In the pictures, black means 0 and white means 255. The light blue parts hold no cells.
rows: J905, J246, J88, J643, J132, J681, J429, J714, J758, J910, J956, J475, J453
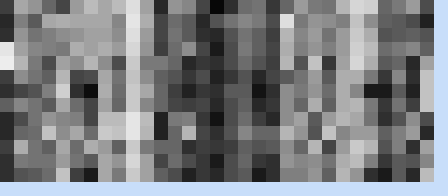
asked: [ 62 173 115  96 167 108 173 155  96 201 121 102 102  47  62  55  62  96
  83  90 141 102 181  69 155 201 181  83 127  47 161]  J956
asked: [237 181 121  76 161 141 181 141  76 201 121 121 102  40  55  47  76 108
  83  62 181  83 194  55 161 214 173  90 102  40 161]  J132
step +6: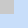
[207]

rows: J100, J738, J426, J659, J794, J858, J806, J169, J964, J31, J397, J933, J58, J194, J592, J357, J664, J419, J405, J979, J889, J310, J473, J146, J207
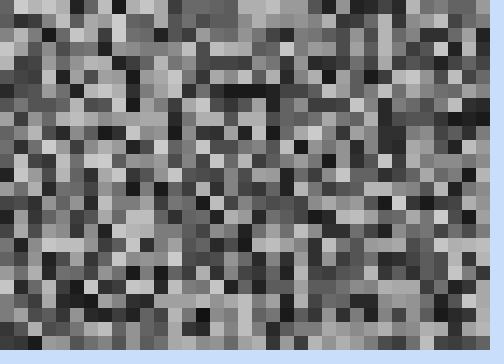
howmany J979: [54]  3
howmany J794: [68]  7
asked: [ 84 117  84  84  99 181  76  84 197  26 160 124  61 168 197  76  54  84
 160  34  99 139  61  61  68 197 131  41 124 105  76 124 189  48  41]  J169
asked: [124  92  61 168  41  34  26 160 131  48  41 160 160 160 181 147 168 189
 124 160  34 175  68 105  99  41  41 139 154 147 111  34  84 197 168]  J310
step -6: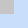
[191]
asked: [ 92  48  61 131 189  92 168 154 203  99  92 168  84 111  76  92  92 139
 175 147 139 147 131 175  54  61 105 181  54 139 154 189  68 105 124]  J738

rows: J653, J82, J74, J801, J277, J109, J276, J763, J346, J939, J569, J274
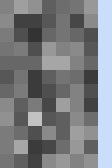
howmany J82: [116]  1
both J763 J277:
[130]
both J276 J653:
[130]
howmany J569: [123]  1
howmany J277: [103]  4

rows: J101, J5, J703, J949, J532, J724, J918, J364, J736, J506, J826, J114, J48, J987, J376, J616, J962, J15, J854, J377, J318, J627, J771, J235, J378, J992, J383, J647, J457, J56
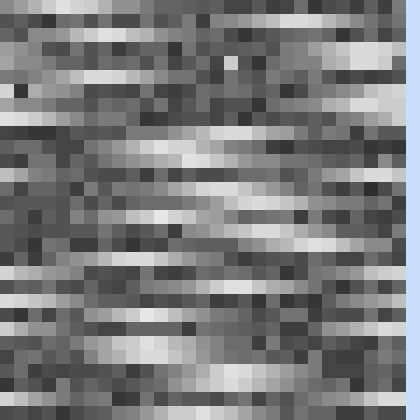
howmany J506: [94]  1
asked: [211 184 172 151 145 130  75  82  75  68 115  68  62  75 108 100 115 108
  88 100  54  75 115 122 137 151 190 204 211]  J377

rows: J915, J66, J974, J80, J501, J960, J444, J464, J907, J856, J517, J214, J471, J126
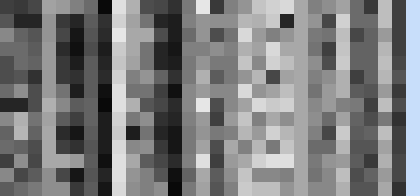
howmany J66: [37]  5
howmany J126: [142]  4
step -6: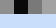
[136   3 115 156]
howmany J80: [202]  1
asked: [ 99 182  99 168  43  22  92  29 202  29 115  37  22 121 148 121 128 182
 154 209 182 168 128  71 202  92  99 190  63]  J856

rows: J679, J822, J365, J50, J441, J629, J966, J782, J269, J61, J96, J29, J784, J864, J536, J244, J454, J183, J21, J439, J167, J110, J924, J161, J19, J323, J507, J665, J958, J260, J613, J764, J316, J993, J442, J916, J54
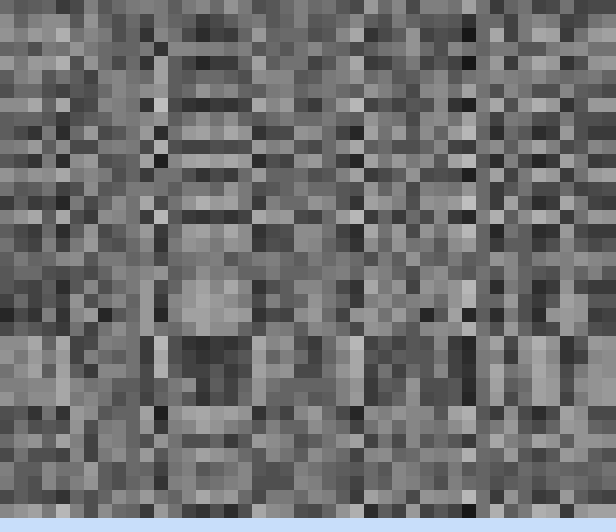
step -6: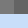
[115  94]
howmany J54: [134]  2
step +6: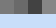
[127 112  72 140]
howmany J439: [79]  3
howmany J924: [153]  7
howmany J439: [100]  10

